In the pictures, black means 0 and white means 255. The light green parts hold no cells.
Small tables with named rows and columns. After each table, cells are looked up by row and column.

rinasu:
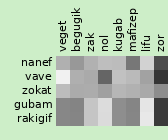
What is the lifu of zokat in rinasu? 169
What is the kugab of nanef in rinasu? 188
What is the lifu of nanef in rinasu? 210
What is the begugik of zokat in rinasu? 171
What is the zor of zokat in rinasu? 141
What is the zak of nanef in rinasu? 177
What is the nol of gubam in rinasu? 220
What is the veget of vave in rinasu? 241
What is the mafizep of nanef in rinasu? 119
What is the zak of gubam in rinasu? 197
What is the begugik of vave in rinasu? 175
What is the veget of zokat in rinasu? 188
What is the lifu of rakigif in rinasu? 232

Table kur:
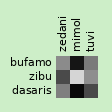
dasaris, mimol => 9
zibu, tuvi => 142
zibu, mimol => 213
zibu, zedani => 74
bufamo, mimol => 21
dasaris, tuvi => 73
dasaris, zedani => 127

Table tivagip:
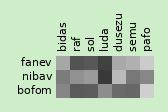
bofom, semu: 103
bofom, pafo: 207
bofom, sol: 93
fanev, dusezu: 169
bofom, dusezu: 106
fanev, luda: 65

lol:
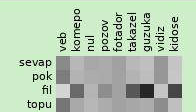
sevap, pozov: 171
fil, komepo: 105
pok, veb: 125
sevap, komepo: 183
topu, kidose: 191
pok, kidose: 198
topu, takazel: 167
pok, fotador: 162
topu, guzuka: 172
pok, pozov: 171
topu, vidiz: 141
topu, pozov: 172
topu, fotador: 162
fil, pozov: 141
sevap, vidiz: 151
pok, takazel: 179
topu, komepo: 169
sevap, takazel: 184
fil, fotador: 162
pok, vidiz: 150

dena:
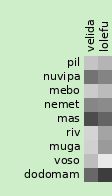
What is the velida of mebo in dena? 203
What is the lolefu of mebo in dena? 187
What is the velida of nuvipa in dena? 115
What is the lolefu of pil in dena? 180
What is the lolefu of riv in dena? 164
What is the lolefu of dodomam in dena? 61
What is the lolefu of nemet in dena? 139
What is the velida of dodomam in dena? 104
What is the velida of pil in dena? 196
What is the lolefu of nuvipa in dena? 132
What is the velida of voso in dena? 189
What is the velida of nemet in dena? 134
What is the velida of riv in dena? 212
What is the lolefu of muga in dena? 154
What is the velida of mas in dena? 76
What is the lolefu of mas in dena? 100
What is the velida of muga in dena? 208

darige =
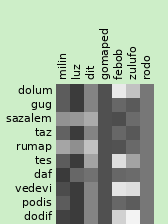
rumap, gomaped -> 80
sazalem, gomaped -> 80
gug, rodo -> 119
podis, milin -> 92
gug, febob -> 103
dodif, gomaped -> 80
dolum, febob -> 233
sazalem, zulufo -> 107
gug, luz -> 59
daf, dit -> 113
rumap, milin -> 165
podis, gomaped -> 80
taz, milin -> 98
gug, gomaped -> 80
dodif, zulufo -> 243

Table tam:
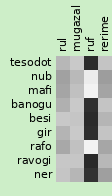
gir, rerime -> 196
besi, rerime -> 181
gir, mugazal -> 201
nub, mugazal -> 185
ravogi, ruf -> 41
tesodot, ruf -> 43
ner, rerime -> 159
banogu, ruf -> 47
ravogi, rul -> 199
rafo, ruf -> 243
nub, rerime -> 157
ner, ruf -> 50
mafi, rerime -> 164
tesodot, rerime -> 196
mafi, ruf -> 242
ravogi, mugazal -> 198
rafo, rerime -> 166
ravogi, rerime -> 184
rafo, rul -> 168

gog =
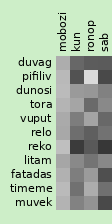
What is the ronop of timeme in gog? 173
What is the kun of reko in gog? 59
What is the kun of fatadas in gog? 126
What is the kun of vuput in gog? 125
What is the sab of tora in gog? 137
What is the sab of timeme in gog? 112
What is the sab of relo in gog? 114
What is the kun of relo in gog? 110
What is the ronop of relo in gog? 95
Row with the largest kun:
tora

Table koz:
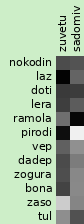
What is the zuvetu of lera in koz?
62
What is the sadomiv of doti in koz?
60
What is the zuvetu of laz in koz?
3
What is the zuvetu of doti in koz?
58
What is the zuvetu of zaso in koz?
204
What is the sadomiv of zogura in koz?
136
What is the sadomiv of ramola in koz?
7
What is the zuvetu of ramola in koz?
111

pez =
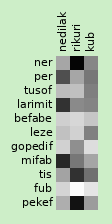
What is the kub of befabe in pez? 198
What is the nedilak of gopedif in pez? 209
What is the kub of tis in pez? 112
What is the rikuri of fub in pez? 252
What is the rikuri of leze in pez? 209
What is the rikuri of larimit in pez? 138
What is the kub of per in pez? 119
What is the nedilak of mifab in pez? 39
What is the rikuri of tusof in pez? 192

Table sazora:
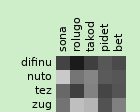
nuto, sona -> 201
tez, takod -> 130
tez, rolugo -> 63
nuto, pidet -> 90
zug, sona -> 115
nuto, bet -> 86
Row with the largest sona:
nuto

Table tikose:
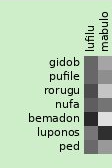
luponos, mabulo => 47
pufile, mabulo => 142
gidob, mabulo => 165
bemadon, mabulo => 224
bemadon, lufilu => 41
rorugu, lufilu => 76
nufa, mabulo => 116
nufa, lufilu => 94
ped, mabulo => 153
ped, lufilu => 105

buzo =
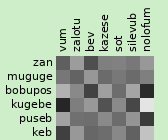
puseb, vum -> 162
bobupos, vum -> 177
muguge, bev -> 151
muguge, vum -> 119
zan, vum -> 95
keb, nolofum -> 194
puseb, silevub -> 148
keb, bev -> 103
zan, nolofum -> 152
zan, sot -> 129
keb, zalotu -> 152
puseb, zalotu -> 112
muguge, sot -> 120
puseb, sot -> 108
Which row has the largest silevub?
bobupos

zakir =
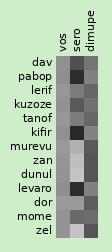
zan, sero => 190
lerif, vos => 151
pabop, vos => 143
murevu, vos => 153
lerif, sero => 124
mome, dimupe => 108
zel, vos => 148
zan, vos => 149

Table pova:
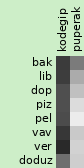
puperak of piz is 220
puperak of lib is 171
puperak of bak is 123
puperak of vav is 201
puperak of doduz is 206
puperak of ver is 210
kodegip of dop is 79
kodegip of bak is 59
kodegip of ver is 41
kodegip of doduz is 110
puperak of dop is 192
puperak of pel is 236
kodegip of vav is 55

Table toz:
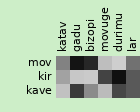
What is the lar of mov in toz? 113
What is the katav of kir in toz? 162
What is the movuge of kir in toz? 67
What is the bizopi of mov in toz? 39
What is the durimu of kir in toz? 16
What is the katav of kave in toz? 193
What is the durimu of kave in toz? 71
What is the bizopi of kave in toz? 139
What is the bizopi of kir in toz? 202
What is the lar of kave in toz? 89

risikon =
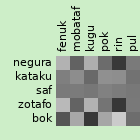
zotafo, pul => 121
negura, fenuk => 178
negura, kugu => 174
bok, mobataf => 168
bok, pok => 166
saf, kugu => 119
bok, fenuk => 85
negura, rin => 56
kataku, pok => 144
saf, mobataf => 123
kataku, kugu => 105
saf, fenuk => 122
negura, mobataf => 98
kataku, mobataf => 141
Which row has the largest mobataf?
bok

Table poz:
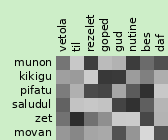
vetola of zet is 114
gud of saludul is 68
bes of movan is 216
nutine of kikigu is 156
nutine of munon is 60
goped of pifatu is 69
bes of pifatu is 48
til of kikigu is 155
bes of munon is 107
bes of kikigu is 128
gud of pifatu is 166
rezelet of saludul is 199
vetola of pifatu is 124
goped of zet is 143

